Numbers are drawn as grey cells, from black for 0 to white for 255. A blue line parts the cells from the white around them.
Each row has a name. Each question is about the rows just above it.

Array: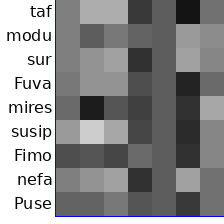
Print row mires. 106	28	85	64	93	49	167
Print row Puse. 99	99	120	85	93	57	113
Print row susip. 154	205	167	70	93	43	134
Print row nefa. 127	147	161	49	93	161	113
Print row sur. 127	147	161	49	93	161	134
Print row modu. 127	93	120	99	93	154	140

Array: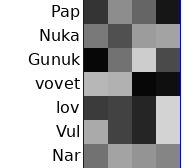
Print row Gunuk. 7	114	205	74
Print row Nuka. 121	80	156	163
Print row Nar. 114	163	148	133
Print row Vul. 170	66	37	211
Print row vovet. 183	177	7	15

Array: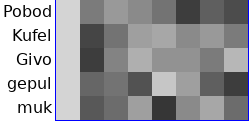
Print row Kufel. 212	69	115	159	167	138	153	123
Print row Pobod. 212	123	153	138	115	61	95	76
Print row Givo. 212	61	131	175	146	146	123	183
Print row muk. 212	88	108	159	54	138	167	108

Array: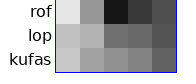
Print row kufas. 199	163	144	131	98
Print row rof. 230	151	22	57	78

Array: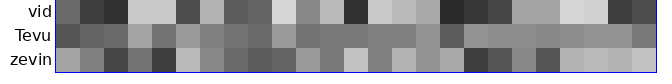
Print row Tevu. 85	100	106	163	114	155	128	114	106	155	114	120	120	128	128	147	93	147	141	141	135	141	147	147	120
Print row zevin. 163	128	69	114	63	186	135	106	93	100	155	120	194	128	178	147	170	63	85	135	85	178	186	178	194

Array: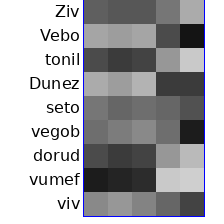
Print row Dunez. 171	157	179	59	59
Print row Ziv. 95	87	87	118	171
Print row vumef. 28	36	44	201	207

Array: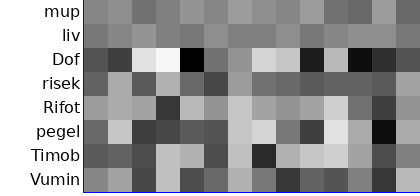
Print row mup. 134	142	113	128	148	134	156	142	134	156	113	105	156	105
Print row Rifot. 156	171	163	55	185	148	198	163	148	163	206	113	63	148
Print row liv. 120	134	148	128	120	142	128	128	142	120	134	142	142	120
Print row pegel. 105	198	63	71	90	84	198	213	120	63	225	171	14	171

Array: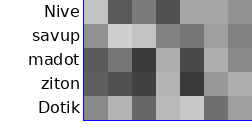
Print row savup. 145	207	194	130	118	159	130

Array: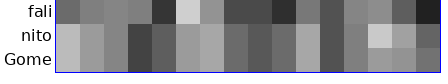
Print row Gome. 187	155	133	67	94	155	167	107	88	107	167	82	127	155	147	114
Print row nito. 187	155	133	67	94	155	167	107	88	107	167	82	127	201	161	100

